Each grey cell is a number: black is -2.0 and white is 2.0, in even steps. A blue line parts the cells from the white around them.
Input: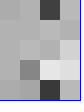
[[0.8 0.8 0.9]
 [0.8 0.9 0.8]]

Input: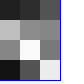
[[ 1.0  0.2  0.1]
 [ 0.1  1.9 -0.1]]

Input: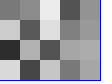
[[ 1.2 -0.6  1.5]
 [-1.3  0.8 -0.7]]

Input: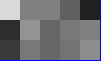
[[-1.3  0.3 -0.4]
 [-1.1 -0.1 -0.4]]

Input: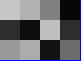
[[-1.3 -1.8  1.0]
 [ 0.4  0.7 -1.7]]

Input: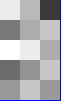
[[-0.1  0.7  1.1]
 [ 2.0  1.7  0.7]]

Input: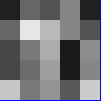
[[-0.4  1.6  0.9]
 [-0.9 -0.1  0.7]]

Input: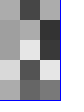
[[ 0.5  0.7 -1.2]
 [ 0.5  1.6 -1.1]]

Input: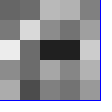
[[-0.1  1.4  0.2]
 [ 1.7 -0.3 -1.5]]
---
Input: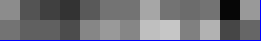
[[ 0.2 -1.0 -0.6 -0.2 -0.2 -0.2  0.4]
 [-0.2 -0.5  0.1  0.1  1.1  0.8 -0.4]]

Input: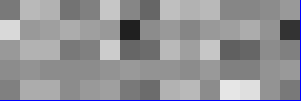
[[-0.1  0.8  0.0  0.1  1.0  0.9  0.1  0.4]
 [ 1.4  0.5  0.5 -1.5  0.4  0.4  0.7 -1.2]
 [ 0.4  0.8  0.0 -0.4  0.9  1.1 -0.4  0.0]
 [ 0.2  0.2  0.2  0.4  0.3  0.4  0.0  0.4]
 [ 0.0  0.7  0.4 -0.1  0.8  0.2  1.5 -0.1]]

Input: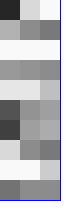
[[-1.4  1.9]
 [ 0.8 -0.1]
 [ 1.9  1.9]
 [ 0.4  0.2]
 [ 1.6  1.0]
 [-0.7  0.5]
 [-1.0  0.7]
 [ 1.4 -0.1]
 [ 1.9  1.2]
 [-0.2  0.2]]

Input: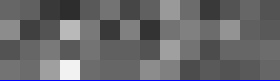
[[-0.4 -1.1 -0.6 -0.9  0.4 -1.1 -0.4]
 [ 0.2 -0.7 -0.1  0.0 -0.2 -0.3 -0.5]
 [-0.7 -0.1 -0.2 -0.5  0.5 -0.8 -0.4]
 [-0.2  0.5 -0.3 -0.4  0.0 -0.6 -0.6]]

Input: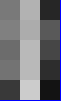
[[-0.1 -1.4]
 [ 0.0 -0.6]
 [-0.3 -0.9]
 [-0.2 -1.3]
 [-1.1 -1.7]]

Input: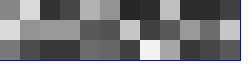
[[ 0.1 -1.2  0.8 -1.4  1.0 -1.3]
 [ 1.4  0.4 -0.6  1.1 -0.6 -0.3]
 [-0.1 -1.1 -0.3 -1.0  0.6 -0.9]]
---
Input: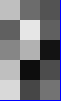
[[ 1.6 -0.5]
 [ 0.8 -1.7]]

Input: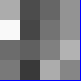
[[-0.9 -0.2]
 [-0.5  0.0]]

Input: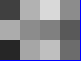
[[0.2 0.0]
 [0.6 1.0]]

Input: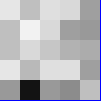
[[1.8 1.4]
 [1.4 1.1]]

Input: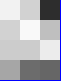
[[1.9 1.0]
 [1.2 1.7]]

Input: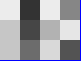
[[-0.9  0.8]
 [-0.3  1.4]]
